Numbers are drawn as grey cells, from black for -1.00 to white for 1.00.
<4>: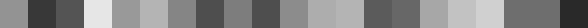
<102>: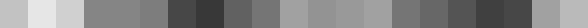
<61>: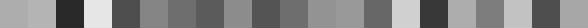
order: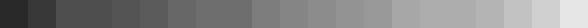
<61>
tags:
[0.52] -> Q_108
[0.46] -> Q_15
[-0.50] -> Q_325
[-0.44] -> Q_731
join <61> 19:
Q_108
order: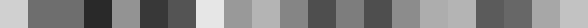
<4>
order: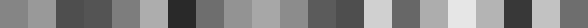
<61>
